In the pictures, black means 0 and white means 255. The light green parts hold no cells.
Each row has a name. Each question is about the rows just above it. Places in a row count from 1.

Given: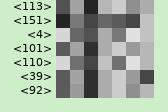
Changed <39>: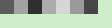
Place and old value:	5, [204]
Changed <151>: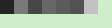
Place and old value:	6, [70]
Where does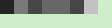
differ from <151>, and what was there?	5, [91]

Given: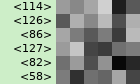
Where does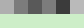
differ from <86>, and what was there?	1, [166]
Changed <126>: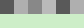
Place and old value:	5, [79]
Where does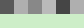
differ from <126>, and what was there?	5, [79]
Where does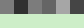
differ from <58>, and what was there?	3, [112]
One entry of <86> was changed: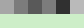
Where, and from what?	5, [59]
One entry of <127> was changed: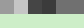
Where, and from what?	6, [124]
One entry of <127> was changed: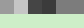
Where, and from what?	5, [112]

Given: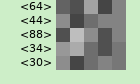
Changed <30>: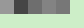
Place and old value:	1, [141]
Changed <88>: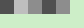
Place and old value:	5, [131]

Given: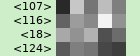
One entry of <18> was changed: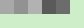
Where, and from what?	4, [80]
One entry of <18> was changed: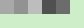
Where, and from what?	3, [178]
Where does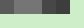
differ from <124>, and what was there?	2, [127]
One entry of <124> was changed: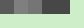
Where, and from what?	5, [61]

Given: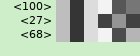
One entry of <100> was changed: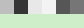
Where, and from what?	3, [220]
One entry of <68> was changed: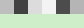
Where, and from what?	2, [53]
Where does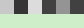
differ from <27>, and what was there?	1, [190]
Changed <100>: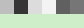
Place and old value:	5, [86]
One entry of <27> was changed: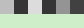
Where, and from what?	4, [65]
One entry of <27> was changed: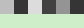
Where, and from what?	6, [65]

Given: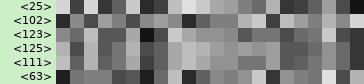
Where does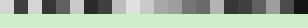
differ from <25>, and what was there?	14, [127]
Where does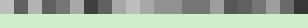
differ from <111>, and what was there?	20, [146]

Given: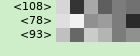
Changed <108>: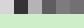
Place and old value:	3, [168]
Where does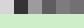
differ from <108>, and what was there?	3, [168]
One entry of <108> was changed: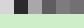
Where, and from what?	2, [52]
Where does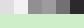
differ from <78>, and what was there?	5, [124]
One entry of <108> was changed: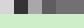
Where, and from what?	5, [124]
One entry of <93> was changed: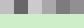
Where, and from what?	4, [180]

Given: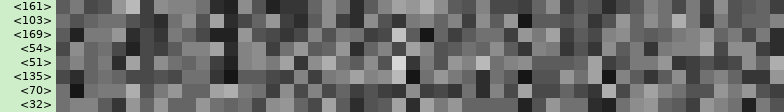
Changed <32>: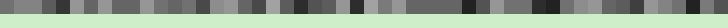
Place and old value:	25, [162]
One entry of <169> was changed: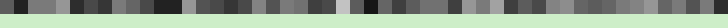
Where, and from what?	50, [73]
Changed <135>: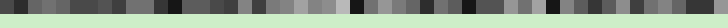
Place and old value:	9, [73]
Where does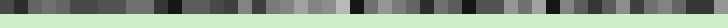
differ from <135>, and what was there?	9, [73]
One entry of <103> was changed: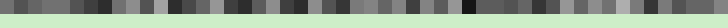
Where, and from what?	31, [141]
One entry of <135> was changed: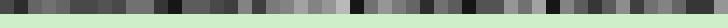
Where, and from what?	24, [141]
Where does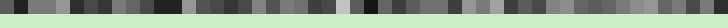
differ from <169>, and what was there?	46, [131]

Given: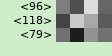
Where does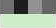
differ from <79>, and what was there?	4, [113]
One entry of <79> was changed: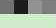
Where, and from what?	4, [113]
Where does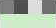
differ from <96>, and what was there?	4, [102]
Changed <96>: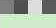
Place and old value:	4, [102]
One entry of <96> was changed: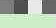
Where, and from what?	3, [221]

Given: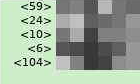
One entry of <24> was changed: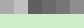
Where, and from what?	6, [151]
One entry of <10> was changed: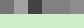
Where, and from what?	2, [170]

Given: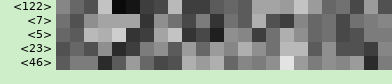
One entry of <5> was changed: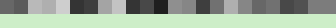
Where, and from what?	18, [143]
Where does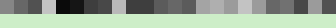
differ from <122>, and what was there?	16, [164]
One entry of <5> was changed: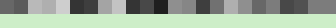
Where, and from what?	20, [113]
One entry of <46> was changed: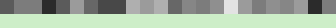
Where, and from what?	9, [81]
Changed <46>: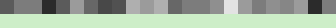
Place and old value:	14, [134]
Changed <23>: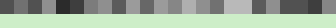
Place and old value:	2, [103]

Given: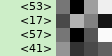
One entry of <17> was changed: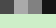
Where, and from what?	2, [179]
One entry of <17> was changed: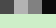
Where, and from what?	4, [21]
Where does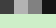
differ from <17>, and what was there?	1, [73]
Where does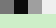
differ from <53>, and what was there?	2, [0]
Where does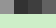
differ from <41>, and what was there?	3, [73]
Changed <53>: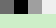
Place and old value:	1, [118]

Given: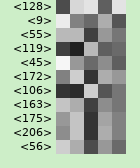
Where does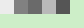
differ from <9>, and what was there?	4, [173]
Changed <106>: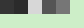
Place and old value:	3, [206]

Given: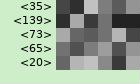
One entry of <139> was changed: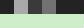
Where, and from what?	1, [47]
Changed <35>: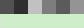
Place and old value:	1, [70]
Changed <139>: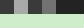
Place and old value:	1, [47]
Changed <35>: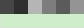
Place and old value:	3, [193]
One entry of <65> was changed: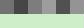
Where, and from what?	2, [81]
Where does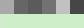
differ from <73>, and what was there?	5, [181]

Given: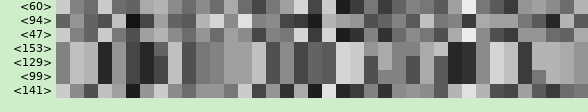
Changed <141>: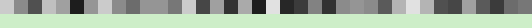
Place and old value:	16, [149]
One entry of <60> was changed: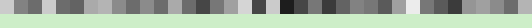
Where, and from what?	22, [59]

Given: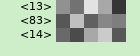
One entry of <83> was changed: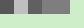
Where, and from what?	4, [135]
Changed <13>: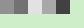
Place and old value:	5, [54]
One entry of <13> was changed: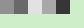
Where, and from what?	2, [114]

